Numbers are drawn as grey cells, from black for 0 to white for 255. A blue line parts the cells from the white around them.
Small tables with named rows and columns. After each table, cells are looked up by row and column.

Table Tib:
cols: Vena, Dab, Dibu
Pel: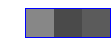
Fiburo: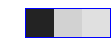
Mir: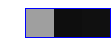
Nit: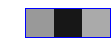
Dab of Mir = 14
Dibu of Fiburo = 224
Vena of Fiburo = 35
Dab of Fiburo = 210
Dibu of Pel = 91
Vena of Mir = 159
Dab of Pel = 74
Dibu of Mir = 16
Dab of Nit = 23
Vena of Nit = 153
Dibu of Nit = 170
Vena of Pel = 135
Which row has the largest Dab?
Fiburo

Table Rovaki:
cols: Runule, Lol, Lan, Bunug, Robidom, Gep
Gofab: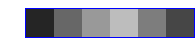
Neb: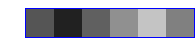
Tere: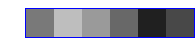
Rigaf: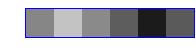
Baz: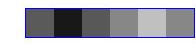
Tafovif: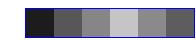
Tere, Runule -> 121
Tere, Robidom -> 32
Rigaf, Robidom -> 27
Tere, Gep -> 72
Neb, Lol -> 33
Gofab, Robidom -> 125
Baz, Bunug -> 135
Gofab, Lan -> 153
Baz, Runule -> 90
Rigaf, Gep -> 90
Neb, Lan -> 96
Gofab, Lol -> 103
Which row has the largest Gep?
Baz

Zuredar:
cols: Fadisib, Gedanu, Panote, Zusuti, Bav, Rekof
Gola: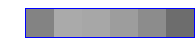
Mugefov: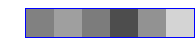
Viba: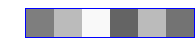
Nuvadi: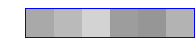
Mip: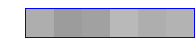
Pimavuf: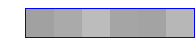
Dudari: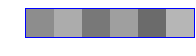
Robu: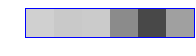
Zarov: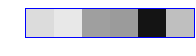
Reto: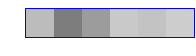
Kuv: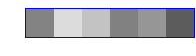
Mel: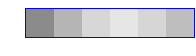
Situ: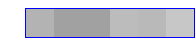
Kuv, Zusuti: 129
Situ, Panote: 161
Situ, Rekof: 199
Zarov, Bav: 20
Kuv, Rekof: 92
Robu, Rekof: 160
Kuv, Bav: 150
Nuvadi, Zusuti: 157
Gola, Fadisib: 131
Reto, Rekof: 205
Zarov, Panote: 159
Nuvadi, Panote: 211
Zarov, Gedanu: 232

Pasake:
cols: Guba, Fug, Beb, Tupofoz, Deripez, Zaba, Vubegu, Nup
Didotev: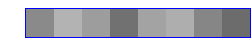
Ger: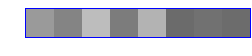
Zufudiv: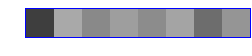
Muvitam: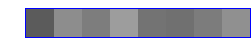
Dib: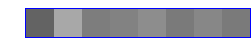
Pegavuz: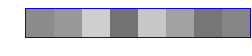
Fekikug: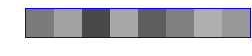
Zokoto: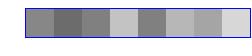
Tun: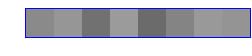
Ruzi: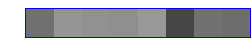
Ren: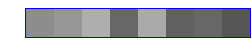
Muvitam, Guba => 91
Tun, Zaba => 132
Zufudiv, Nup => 149
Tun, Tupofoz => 155
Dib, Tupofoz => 130
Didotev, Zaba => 174
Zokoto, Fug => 108
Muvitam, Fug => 141
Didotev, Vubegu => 134
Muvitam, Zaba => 112
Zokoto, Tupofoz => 195
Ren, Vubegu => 103
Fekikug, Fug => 162
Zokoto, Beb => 128
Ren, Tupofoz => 103
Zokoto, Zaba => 183
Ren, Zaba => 96
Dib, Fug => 168

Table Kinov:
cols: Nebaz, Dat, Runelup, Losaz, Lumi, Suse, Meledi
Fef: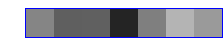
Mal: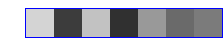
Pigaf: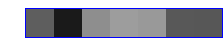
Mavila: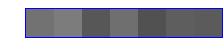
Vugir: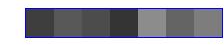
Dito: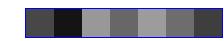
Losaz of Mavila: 111
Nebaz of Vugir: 62
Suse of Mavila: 94
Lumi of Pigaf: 153
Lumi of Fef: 127
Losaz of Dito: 103
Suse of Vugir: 100
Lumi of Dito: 156
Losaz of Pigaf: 157
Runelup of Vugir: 76

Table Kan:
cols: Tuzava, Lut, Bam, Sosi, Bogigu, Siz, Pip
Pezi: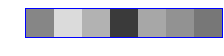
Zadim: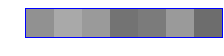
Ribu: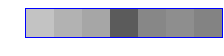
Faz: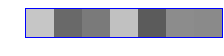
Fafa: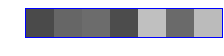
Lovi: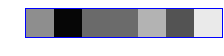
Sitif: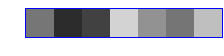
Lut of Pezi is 219
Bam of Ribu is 166
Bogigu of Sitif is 146
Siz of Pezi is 146
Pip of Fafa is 187
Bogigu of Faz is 91
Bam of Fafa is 108
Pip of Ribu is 131
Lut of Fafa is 102
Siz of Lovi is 83
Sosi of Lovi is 107
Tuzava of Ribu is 195
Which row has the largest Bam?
Pezi

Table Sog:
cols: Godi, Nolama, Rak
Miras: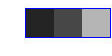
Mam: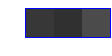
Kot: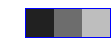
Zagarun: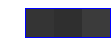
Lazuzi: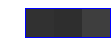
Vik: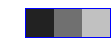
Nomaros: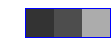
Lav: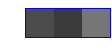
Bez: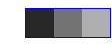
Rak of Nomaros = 172
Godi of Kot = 33
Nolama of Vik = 112
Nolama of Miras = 71
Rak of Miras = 181
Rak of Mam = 75
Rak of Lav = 118
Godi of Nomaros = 51
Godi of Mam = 55
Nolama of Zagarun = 47

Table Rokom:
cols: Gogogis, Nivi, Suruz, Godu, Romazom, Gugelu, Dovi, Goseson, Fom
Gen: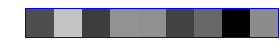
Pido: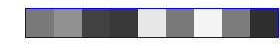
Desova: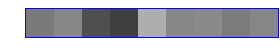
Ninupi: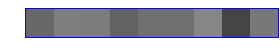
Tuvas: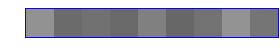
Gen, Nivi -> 195
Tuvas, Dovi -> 114
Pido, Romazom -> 232
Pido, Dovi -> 245
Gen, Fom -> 140
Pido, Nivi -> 144
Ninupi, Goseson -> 69
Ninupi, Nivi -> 126
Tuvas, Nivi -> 107
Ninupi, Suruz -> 124
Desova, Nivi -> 135
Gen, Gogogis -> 78
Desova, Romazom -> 174
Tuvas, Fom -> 117
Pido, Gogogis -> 121
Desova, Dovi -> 138
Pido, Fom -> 46
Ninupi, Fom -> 120
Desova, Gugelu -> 135
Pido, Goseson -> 124

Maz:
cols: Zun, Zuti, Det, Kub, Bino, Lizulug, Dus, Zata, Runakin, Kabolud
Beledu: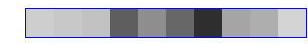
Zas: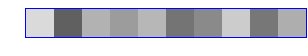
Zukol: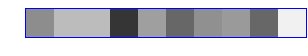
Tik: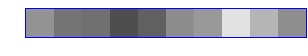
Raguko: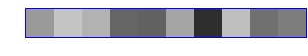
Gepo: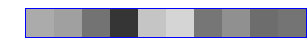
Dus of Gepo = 118
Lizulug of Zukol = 103
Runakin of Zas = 119
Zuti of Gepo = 160
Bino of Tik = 96
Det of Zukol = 188
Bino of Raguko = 97
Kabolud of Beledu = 212
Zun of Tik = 147
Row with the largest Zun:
Zas

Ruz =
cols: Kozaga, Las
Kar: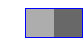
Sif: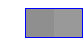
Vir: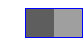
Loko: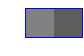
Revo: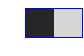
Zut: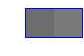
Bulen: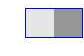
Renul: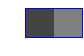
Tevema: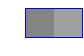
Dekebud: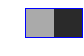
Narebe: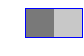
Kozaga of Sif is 143
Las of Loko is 94
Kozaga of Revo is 38
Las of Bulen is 150
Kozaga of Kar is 173
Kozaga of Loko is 129
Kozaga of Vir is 94
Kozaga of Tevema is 133

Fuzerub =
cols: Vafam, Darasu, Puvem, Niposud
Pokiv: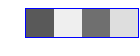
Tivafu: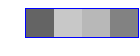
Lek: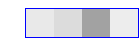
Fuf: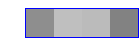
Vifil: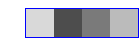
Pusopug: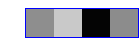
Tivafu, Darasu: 200
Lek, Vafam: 233
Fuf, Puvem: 187
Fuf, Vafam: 142
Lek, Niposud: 237
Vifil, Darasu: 77

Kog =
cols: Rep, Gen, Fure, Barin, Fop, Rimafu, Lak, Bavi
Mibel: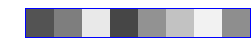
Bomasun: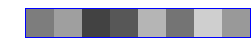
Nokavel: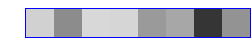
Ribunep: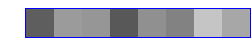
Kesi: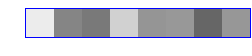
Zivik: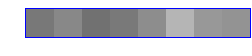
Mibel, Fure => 233
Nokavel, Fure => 216
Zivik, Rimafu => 181
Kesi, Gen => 133
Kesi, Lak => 102
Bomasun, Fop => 181
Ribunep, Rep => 94
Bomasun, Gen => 159
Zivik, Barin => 121
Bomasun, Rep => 125
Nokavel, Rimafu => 167
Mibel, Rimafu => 194
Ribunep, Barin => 88
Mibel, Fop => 146
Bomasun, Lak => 207
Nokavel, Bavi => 147
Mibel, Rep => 83
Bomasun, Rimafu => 116
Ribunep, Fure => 150
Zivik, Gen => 136

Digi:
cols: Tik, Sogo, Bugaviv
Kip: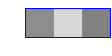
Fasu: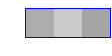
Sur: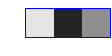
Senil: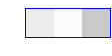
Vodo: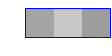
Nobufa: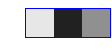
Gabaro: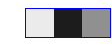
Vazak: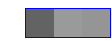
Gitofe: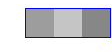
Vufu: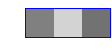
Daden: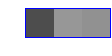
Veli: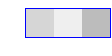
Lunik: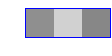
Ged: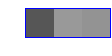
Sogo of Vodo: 200
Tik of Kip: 141
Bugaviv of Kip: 130
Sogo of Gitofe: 197
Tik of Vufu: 128
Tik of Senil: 236
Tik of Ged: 86
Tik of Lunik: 143
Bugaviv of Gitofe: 135
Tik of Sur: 229
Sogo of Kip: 215
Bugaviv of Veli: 188
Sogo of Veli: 239
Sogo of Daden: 151
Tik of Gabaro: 235
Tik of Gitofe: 157
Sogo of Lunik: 209
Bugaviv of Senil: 201

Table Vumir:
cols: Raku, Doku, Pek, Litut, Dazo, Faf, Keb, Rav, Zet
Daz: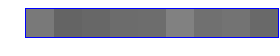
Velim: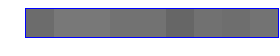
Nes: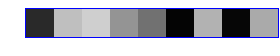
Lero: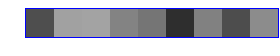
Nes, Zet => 170
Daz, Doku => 100
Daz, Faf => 129
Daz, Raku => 121
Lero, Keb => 129
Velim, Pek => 120
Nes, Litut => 148
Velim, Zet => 115
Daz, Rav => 115
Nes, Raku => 41
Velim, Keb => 113
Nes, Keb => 178
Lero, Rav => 77
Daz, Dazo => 109
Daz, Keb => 112
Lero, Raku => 78
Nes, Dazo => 113
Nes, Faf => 4
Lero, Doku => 161
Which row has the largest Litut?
Nes

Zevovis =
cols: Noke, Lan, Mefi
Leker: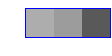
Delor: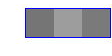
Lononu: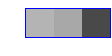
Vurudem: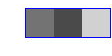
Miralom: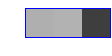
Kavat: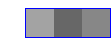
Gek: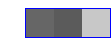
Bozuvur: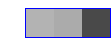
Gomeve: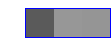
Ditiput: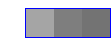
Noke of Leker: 173
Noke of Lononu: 180
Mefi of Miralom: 62
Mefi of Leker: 89
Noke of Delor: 117
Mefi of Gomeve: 149
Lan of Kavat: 103
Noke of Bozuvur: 179

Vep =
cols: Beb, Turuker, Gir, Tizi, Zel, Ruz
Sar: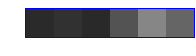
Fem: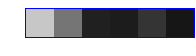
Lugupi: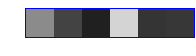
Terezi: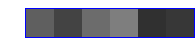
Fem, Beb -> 199
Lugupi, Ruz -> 55
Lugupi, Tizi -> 212
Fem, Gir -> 32
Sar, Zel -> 134
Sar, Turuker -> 49
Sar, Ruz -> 101
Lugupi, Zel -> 52
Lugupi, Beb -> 139
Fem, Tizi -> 28
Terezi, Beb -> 95
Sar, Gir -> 41
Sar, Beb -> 42
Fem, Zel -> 52
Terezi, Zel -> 48
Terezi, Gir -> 108
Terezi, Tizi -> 126
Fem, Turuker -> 117
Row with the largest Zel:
Sar

